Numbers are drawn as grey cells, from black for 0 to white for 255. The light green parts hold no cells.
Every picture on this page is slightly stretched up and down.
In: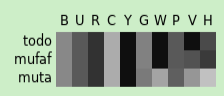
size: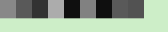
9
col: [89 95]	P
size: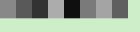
8
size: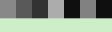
7
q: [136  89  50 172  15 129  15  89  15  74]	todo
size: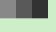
3

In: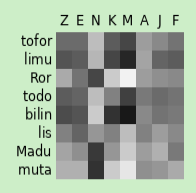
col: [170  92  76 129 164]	Z
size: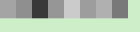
8
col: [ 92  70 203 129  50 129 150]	K
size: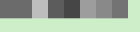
8
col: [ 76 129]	Z
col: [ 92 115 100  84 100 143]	E

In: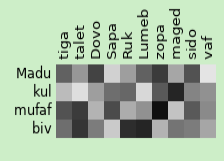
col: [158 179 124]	Dovo
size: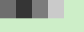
4
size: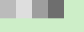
4
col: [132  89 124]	sido

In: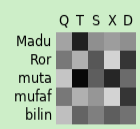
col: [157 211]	X
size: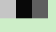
3

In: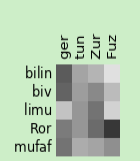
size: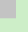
1
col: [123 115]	ger
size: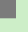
1
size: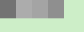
4
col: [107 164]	Zur
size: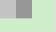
2
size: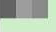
3

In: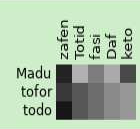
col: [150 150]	keto
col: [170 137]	Daf
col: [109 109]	fasi
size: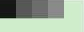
4
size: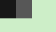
2

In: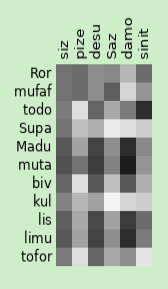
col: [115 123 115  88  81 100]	siz
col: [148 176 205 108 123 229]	sinit
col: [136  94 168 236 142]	Saz
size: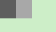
2
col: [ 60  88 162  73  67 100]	desu
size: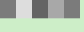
5

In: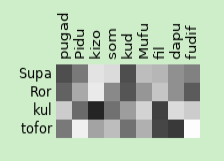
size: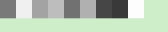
9
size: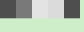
5
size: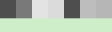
7
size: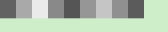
9
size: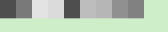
9
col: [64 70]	fil

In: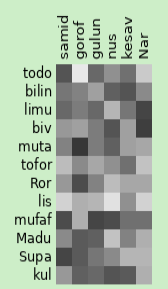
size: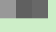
3
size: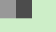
2
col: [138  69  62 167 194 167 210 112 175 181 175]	Nar

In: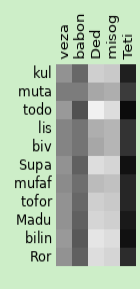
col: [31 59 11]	Teti
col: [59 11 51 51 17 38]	Teti
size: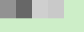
4
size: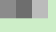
3

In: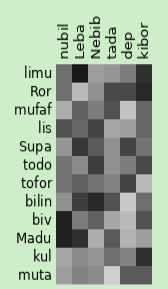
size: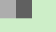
2
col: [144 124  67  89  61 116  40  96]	Nebib
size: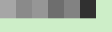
6
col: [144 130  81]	tada
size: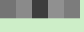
5
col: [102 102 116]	kibor

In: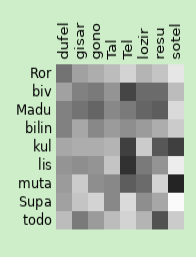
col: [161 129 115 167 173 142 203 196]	gisar
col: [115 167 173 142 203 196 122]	gisar
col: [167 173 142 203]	gisar
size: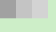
3
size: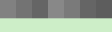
7
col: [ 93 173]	resu

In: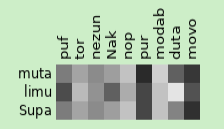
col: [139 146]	nezun
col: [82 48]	movo
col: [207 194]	modab
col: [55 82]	movo
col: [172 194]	nop
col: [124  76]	puf

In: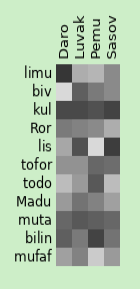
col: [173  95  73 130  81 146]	Luvak
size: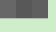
3

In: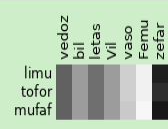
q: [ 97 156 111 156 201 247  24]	mufaf
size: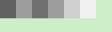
6
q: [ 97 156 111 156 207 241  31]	limu
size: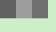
3
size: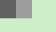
2
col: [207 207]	vaso

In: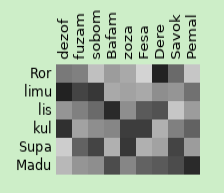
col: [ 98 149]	fuzam
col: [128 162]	fuzam
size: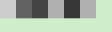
6
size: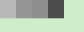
4
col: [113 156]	Pemal
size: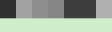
7
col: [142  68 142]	sobom

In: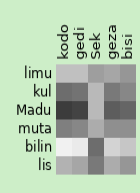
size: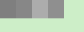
4
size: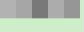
5

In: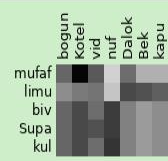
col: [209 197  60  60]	nuf
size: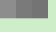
3
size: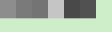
6
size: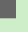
1
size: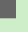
1

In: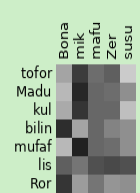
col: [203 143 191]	susu
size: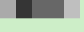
5
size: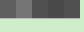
5
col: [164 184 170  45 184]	Bona
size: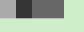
4
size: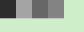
4

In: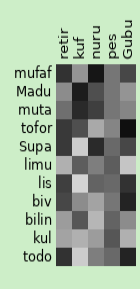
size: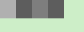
4
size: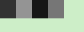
4
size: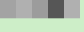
5
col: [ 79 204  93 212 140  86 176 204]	kuf
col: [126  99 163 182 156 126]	nuru
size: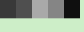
5

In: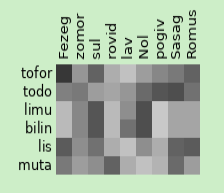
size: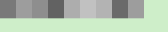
9
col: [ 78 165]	Sasag
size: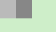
2
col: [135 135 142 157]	zomor
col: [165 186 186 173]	rovid

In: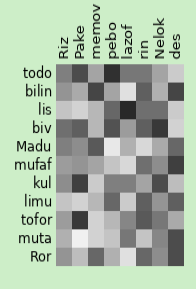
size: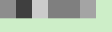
6
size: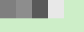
4
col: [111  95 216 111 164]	rin
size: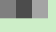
3
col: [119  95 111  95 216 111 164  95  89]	rin
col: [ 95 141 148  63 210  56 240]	Pake

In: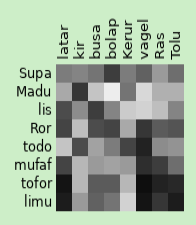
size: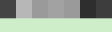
7
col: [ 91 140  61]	Ras
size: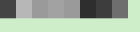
8
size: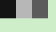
3
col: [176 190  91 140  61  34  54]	Ras
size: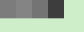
4

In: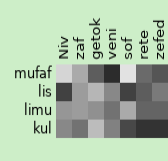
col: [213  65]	Niv
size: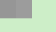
2
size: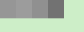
4
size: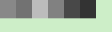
6

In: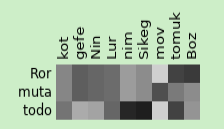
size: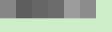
6
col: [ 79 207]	mov

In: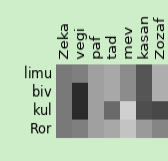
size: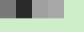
4
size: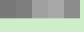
5
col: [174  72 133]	Zozaf
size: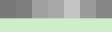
7
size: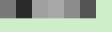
6

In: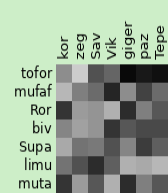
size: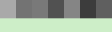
7
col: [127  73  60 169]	paz

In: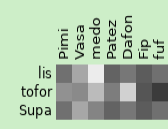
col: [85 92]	Fip
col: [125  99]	Patez

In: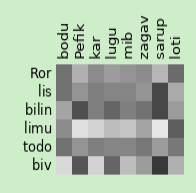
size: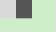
2
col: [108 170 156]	loti
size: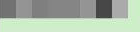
8
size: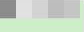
5

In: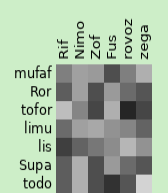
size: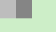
2
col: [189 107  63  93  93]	Rif
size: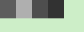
4
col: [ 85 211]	zega

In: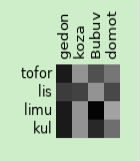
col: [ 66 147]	koza
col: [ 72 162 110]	domot
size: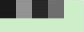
4
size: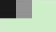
2
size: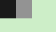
2
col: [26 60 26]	gedon
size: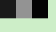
3

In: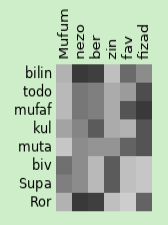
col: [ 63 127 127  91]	ber
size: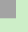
1
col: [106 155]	fav
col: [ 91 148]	ber
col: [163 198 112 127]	Mufum

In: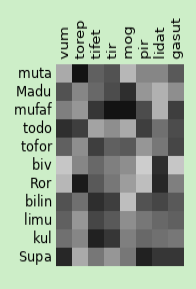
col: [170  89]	mog
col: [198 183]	vum
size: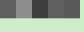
5
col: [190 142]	mog

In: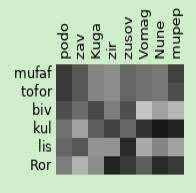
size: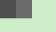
2
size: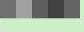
5

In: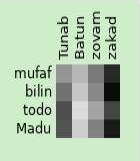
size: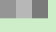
3
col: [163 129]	zovam
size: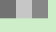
3
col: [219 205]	Batun
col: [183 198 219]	Batun

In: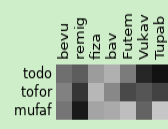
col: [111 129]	bevu
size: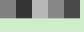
5
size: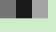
3

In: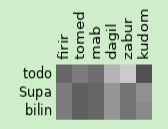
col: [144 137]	kudom
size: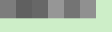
6
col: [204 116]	zabur
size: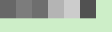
6

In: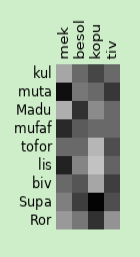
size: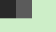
2
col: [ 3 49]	kopu
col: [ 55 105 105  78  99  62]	tiv
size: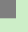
1
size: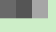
3
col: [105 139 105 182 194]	kopu

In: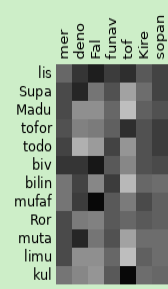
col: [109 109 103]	sopan
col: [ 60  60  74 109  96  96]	sopan
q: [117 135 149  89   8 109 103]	kul
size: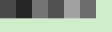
6
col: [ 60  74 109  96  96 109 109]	sopan
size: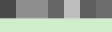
7
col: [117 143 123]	Fal

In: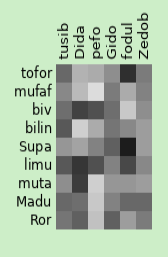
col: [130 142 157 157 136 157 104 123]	Zedob
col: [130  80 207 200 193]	pefo
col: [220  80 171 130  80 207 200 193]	pefo
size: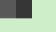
2
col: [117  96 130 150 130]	Gido
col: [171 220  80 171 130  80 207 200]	pefo
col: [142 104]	tusib

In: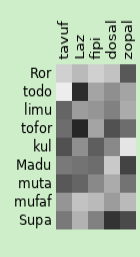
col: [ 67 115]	zopal
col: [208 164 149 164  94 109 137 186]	fipi
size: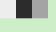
3
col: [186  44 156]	Laz

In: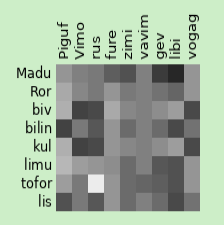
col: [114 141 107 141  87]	gev
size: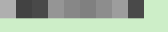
9
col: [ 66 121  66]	Vimo
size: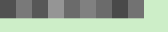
9
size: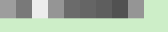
9
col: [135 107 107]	zimi

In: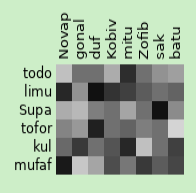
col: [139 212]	batu
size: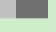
3
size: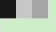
3

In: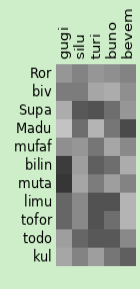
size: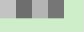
4
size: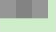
3

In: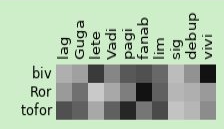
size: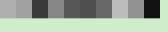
10
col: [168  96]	Vadi
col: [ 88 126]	pagi
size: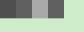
4

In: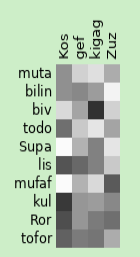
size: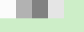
4
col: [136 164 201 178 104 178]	gef
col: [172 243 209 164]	Zuz
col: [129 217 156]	kigag
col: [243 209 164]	Zuz
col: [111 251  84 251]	Kos

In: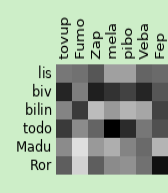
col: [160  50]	mela
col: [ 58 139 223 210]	Fumo
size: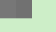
2
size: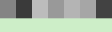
7
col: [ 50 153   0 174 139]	mela

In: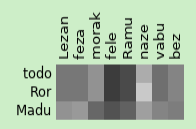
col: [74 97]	Ramu
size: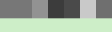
7
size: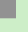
1
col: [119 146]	Lezan

